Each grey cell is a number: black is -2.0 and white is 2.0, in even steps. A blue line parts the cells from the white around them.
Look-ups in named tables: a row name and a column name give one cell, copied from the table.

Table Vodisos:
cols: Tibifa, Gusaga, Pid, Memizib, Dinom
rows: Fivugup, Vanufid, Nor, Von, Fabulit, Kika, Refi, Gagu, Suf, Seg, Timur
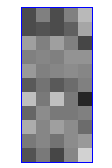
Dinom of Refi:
-1.4
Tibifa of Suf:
0.7
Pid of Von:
0.0
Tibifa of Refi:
1.0
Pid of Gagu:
-0.1
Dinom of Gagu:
0.0
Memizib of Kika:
-0.3
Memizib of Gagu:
-0.1
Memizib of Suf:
0.2
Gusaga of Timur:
-0.1
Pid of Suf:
0.5
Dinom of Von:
0.3
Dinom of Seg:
0.4
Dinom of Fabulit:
0.1
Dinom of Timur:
1.3
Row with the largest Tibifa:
Refi

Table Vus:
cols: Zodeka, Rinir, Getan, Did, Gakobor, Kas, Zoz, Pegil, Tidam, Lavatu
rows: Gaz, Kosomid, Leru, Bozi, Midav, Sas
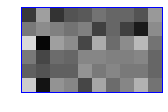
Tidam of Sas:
0.8
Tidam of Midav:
-0.1
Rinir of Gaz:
0.5
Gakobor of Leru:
-0.9
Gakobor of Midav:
0.3
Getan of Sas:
0.3
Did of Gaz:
-0.7
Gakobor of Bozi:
0.1
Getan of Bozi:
-0.3
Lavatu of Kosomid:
0.2
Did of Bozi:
-0.4
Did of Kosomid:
-0.2
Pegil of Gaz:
-0.4
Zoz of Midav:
0.1
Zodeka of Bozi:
-0.1
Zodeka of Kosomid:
-0.1
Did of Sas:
0.1
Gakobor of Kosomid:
0.0
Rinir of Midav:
-0.7
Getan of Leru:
0.5

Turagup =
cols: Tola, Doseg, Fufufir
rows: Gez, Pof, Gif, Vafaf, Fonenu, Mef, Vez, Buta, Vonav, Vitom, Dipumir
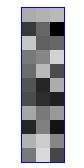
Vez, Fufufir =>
-1.5
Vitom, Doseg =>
1.2
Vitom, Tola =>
0.8
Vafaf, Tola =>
-0.1
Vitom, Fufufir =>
0.1
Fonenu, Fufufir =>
-0.8
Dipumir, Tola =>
-0.1
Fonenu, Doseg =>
0.9
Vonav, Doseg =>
0.0
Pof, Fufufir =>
-2.0
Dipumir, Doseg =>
1.4
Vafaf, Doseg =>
0.1
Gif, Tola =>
1.1
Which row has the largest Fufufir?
Vafaf

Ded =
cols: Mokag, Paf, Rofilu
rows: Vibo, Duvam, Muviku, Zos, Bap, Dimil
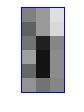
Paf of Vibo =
0.4
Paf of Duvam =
0.4
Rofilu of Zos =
0.2
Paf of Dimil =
-0.2
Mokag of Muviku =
-0.2
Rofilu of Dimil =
0.1
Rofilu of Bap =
0.2
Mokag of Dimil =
0.3
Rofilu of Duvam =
1.4

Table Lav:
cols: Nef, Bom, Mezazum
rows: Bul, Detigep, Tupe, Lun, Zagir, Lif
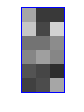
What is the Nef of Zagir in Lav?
-0.7
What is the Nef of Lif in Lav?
-1.0
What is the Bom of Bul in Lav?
-1.1
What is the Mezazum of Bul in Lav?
-1.1
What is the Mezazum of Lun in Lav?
0.1
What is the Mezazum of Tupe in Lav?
0.2
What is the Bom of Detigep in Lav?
-0.9

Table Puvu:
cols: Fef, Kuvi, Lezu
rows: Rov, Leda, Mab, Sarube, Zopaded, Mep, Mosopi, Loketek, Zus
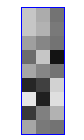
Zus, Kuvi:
-0.1
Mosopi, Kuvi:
-1.5
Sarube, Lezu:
-1.7
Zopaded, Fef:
0.6
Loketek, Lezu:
0.8
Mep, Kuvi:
-1.0
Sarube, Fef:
-0.3
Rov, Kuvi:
0.7
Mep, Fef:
-1.4
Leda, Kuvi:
0.8
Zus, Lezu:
-0.2
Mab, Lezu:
-0.2
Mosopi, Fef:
1.6
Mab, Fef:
0.5
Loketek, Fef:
-1.1
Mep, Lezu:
1.3
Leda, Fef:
1.1

